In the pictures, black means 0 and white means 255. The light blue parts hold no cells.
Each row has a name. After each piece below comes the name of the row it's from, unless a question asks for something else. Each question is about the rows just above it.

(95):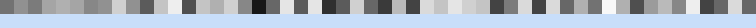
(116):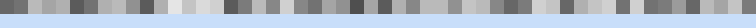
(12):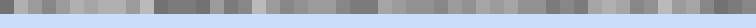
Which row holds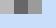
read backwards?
(116)
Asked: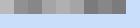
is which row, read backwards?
(12)
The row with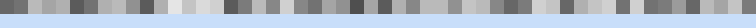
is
(116)
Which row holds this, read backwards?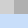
(95)

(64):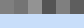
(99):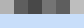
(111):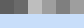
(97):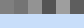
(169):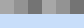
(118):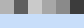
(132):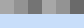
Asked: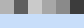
(118)
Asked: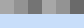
(132)

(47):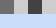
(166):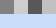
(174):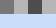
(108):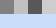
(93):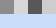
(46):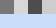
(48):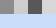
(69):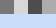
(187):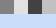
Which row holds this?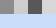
(48)
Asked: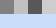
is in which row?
(108)
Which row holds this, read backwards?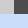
(46)
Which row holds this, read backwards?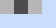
(174)
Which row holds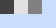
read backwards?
(187)
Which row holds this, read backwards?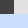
(187)

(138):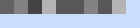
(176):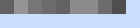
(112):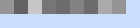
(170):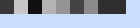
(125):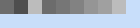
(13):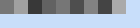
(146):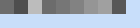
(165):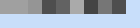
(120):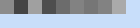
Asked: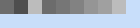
(125)
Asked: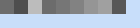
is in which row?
(146)
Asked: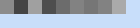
(120)
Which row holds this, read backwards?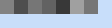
(13)

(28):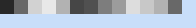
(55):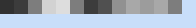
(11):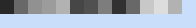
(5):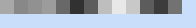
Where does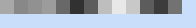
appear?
(5)
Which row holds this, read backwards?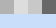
(11)
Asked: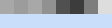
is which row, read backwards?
(55)

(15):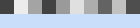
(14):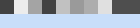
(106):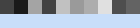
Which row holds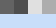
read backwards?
(106)
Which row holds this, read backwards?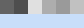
(106)
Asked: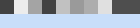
(14)
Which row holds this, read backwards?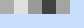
(15)

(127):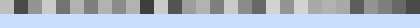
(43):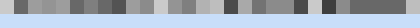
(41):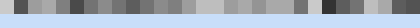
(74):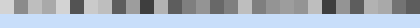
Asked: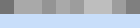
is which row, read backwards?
(41)
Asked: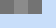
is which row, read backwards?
(41)
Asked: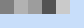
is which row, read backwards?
(127)
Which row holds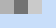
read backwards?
(127)
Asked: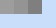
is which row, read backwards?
(74)
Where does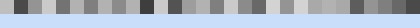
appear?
(127)
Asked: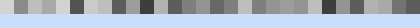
(74)

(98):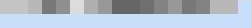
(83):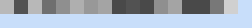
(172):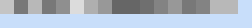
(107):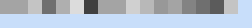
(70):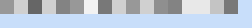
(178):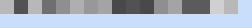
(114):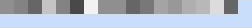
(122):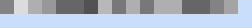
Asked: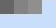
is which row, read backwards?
(114)
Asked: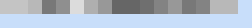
(98)
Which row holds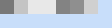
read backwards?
(70)
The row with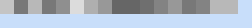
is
(172)
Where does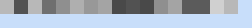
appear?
(178)

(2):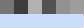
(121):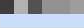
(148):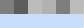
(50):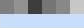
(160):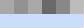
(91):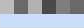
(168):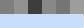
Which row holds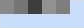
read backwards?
(50)
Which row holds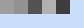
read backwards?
(2)
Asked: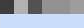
(121)
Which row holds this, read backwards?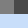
(91)
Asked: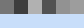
(2)
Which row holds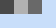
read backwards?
(91)

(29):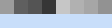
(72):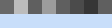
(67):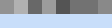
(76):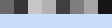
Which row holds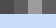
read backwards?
(72)
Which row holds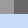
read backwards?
(67)
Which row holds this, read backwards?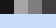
(76)
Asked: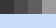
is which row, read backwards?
(72)
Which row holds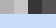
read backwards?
(29)
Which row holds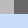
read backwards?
(72)

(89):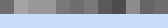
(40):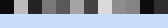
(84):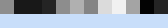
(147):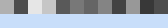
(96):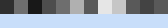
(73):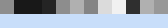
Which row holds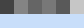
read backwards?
(147)
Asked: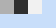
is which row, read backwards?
(73)
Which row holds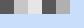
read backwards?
(96)
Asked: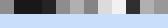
(73)

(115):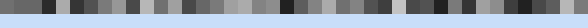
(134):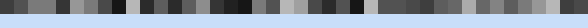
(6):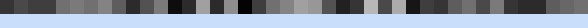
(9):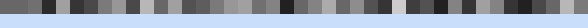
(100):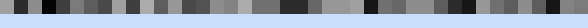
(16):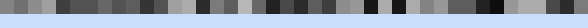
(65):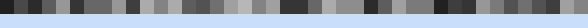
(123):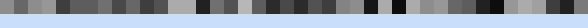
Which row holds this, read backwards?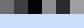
(6)
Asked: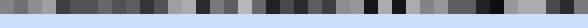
(16)

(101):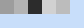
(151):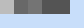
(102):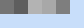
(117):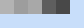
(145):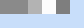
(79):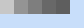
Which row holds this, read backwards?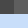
(117)
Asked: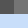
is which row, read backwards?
(151)
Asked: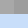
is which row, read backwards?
(117)
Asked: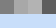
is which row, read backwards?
(102)
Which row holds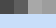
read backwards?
(117)
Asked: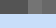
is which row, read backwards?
(151)
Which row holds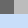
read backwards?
(151)

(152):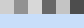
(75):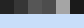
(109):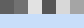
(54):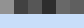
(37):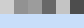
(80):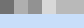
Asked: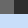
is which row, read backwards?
(54)
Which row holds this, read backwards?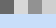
(152)

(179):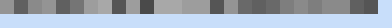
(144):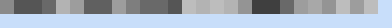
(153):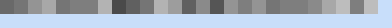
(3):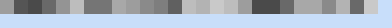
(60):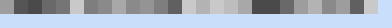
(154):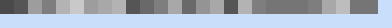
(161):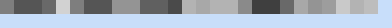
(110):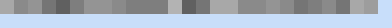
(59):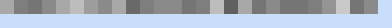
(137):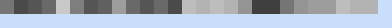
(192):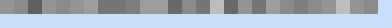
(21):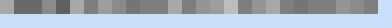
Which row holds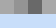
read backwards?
(154)
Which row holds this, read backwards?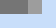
(192)
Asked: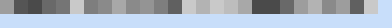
(60)
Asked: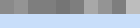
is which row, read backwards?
(21)
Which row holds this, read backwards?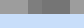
(192)
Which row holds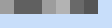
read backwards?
(144)
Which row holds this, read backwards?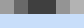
(144)

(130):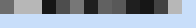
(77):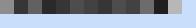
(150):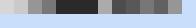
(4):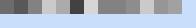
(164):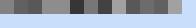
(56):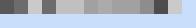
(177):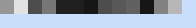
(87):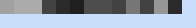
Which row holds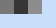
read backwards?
(164)
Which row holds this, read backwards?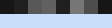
(130)

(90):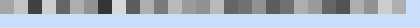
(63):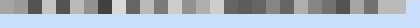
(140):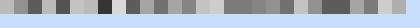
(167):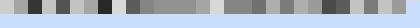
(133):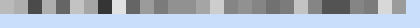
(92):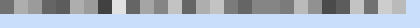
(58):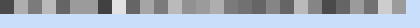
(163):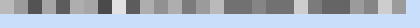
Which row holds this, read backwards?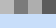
(90)
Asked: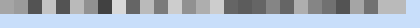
(63)
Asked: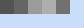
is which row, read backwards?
(90)
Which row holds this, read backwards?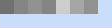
(133)
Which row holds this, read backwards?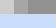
(133)
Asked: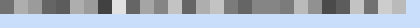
(92)
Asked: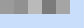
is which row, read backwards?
(58)

